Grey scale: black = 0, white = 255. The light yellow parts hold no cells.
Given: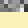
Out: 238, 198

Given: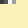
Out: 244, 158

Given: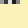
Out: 225, 153

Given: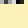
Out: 218, 179

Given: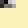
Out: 223, 195

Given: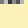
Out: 194, 180

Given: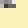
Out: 234, 189

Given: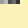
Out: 187, 157

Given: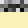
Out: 228, 215

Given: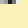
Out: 235, 182
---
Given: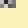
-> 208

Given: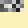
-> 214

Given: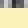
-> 207

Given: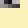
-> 138

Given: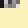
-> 165

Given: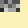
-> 165

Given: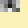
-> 110

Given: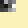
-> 20
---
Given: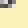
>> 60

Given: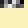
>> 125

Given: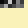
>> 129

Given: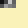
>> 198

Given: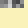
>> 70

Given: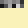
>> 140

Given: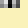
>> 188

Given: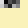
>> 52
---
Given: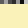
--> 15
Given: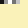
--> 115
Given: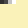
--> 195
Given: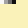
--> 107
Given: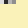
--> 182
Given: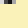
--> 21
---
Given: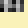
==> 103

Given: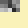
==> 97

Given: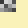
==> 56

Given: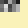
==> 82

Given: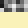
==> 39

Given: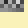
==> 160
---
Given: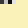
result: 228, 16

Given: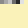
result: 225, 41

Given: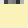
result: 230, 50

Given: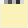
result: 245, 48

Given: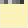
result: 205, 56

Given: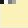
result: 248, 24

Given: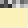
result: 229, 45

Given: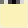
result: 229, 7

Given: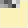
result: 225, 56
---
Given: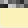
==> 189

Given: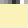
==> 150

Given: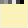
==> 156

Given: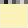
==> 30

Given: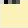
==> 7

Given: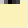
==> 97

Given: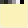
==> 36

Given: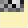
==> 155

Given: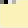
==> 0

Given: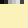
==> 39
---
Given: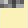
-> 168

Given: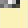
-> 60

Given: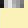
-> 155

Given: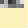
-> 133

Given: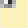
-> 132

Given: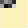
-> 54
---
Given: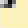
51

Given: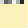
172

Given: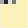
225

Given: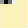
110

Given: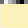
4

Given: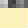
128

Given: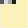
165

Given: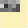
94
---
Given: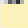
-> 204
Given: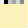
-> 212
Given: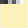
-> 205
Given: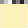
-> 201
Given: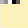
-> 183
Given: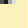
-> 165
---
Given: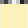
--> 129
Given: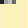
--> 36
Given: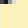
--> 69
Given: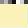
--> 140
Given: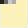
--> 34
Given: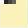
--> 246
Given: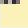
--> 158
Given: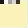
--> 23
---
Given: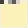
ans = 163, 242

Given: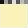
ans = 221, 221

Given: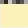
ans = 114, 200

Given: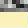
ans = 173, 216

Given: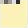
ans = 155, 224

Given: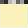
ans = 213, 213

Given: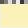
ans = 114, 234

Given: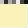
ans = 114, 236

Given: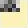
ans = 113, 224

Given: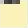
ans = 57, 197
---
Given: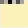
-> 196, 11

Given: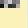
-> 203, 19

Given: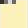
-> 218, 51

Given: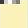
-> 250, 58

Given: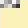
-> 248, 54

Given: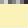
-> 215, 43

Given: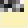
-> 244, 16
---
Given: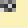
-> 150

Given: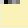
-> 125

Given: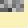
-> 169

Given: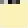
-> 45

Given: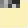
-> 41

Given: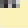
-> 215

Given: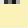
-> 167

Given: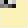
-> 196

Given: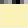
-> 194

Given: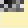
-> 73
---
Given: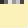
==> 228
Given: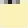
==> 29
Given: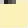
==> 74
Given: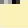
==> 160
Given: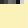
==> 115
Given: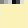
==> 206
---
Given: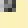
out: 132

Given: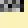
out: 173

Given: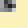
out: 89

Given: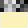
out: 146

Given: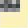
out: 106

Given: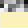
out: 244

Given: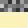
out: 90
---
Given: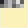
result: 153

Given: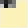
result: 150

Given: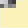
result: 129

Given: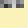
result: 83

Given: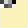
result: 110

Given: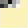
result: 175

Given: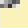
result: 192

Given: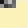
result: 90

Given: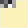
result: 245

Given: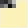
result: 15
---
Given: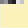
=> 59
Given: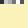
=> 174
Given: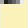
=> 69
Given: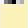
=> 82
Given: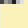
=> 129
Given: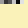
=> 83
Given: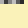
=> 132
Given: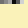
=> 168
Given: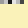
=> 26
